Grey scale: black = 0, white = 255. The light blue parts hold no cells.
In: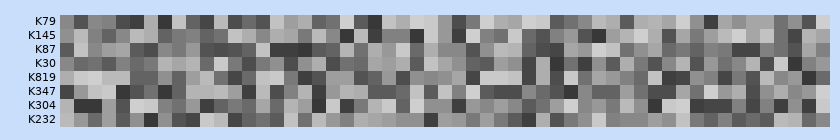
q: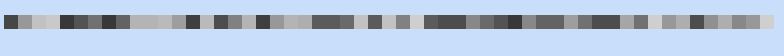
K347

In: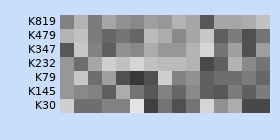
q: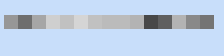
K232
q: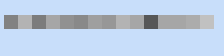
K819
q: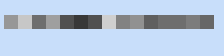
K79

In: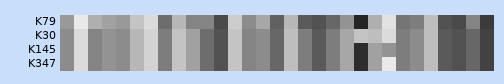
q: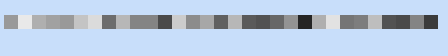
K79
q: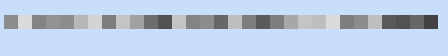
K30
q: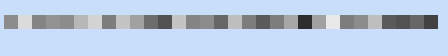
K347

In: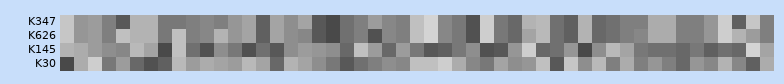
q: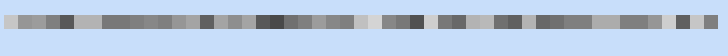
K347
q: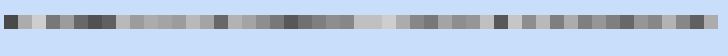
K30
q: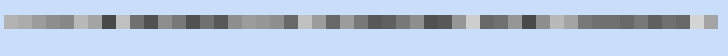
K145

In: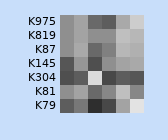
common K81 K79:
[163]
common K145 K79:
[163]
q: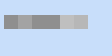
K819
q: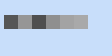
K145
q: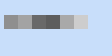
K975
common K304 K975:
[93]
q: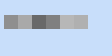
K87

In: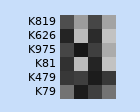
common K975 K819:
[70]
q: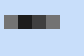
K79
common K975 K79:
[63]

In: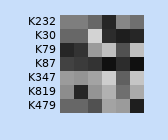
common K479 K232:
[103]
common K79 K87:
[51]
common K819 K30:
[38]
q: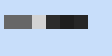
K30
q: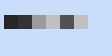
K79
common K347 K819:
[148]

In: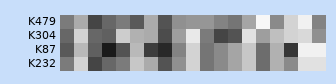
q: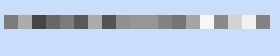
K479
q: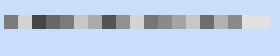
K232

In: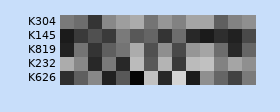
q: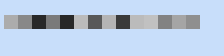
K232
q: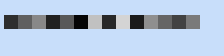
K626
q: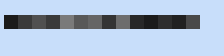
K145

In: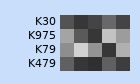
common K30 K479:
[55]
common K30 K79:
[55]
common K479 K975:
[55]

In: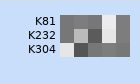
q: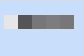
K304
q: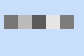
K232
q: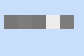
K81

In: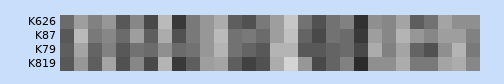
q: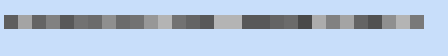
K79
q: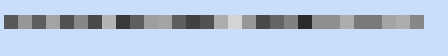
K819

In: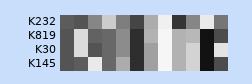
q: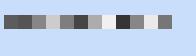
K232
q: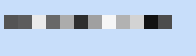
K145
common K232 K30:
[84]
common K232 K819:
[84]
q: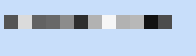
K819

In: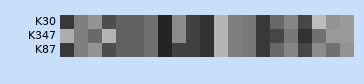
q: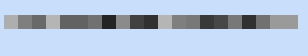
K347
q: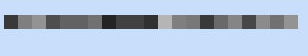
K87

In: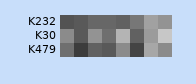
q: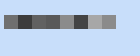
K479
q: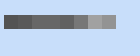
K232

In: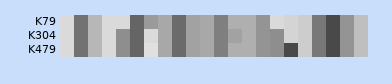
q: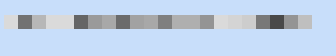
K79
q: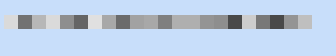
K479
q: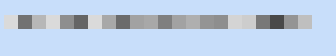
K304

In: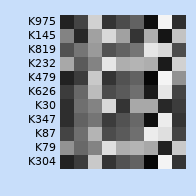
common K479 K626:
[60]
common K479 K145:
[52]
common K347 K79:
[104]
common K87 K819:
[76]
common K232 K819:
[230]

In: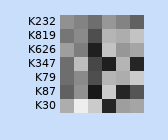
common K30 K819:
[173]
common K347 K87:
[37]
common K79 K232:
[110]
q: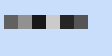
K87
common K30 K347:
[37]

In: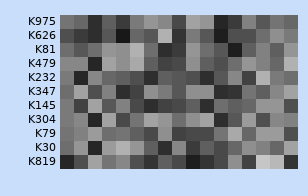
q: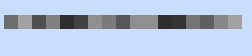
K347
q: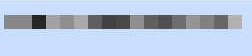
K479
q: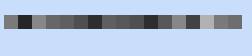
K232
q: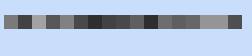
K145

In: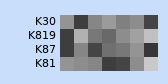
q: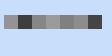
K30
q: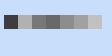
K819
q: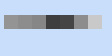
K81
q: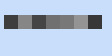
K87

